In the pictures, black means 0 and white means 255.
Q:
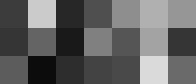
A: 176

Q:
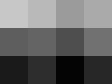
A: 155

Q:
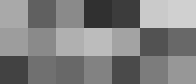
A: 202

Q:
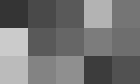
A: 179

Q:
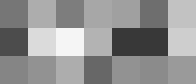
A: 110

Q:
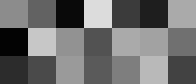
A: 30

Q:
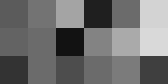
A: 107

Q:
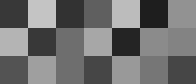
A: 30

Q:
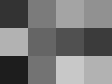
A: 164

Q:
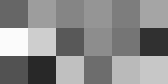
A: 125
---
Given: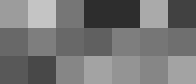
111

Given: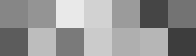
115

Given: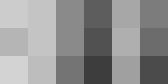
108

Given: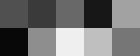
162

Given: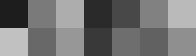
186

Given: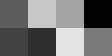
3

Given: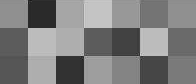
107

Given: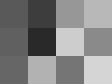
138
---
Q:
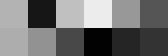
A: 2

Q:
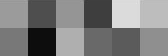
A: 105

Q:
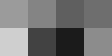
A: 66

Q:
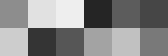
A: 163

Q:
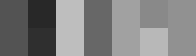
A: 161

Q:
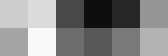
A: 88

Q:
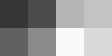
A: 138
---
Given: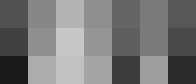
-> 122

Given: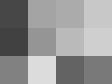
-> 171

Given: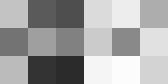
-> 237

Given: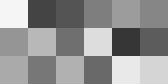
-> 156

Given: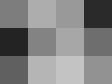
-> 153

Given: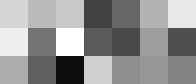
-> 178
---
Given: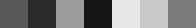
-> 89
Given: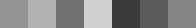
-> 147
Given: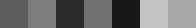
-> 93
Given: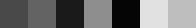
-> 73
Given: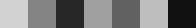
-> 210
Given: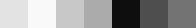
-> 227
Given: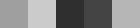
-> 159
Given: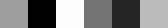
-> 158
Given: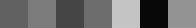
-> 97
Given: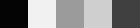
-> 4
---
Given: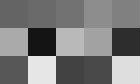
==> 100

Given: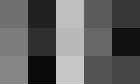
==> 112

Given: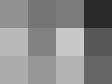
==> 145

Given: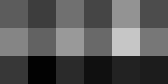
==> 92

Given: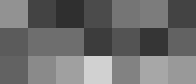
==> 146

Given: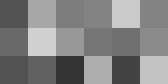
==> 82

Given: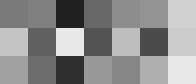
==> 122

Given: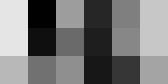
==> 229

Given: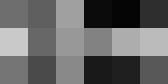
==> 110

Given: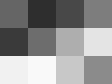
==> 101
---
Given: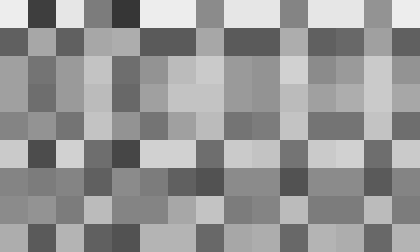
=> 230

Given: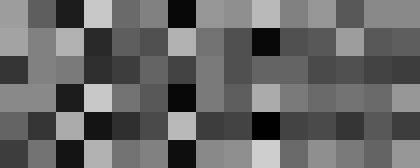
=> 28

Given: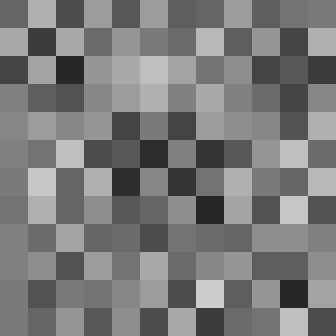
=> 76

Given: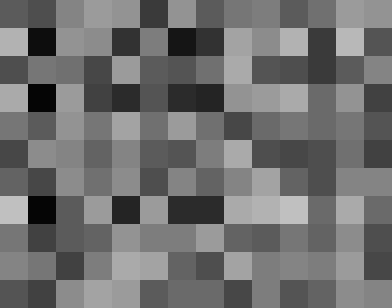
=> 132

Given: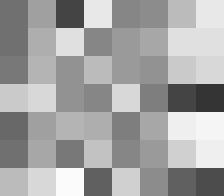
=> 68

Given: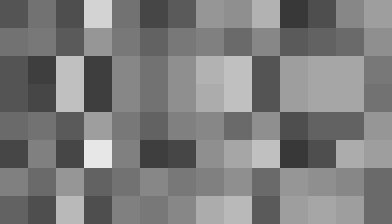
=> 78

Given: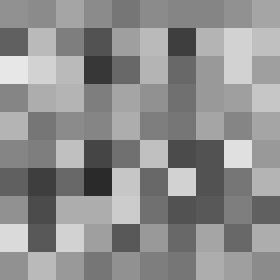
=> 165
